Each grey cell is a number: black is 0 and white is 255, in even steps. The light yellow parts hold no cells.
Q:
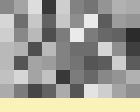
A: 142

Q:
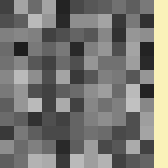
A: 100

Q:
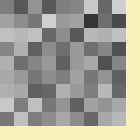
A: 184

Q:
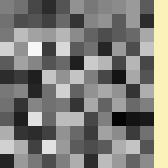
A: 139

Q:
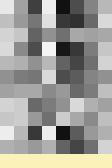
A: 211

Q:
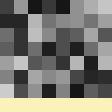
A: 70

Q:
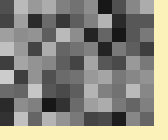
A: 101
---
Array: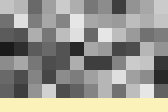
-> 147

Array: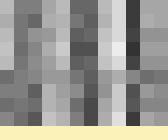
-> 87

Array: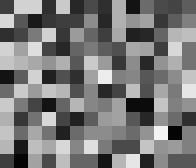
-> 162

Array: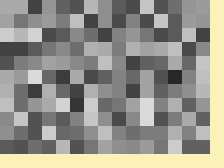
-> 110

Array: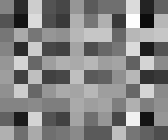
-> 170
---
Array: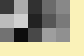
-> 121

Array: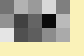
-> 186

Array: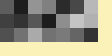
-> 177

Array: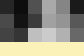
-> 88

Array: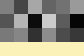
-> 5

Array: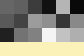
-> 137
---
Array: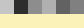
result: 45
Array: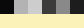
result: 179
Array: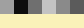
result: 13
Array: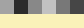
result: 43
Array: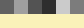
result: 159
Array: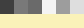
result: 121
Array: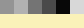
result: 177
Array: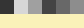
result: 215
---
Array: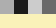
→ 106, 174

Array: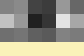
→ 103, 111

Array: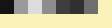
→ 110, 20

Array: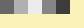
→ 60, 103

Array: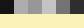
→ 46, 20

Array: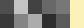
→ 119, 57

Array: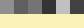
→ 65, 143

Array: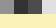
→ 224, 146

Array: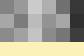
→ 55, 139
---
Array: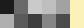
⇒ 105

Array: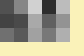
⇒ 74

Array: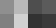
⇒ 185

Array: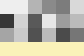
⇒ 210

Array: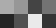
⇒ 151

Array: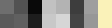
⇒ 82

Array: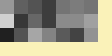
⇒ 55
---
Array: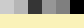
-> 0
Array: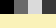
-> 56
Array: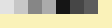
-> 92
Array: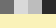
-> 42
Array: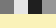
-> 150
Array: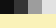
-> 226
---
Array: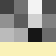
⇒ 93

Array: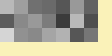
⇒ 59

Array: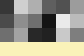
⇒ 20

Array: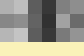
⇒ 49

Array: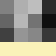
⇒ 183

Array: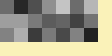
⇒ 100

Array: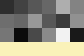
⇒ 87
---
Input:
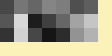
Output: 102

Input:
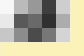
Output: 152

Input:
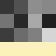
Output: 142

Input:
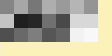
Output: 119

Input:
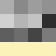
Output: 157

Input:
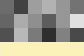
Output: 158

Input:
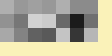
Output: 160
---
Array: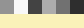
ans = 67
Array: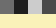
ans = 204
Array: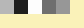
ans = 253
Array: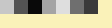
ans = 9
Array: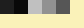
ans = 192
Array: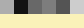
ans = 104
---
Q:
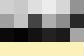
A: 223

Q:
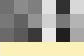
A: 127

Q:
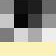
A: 30

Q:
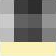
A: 45

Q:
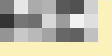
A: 171

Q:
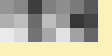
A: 61
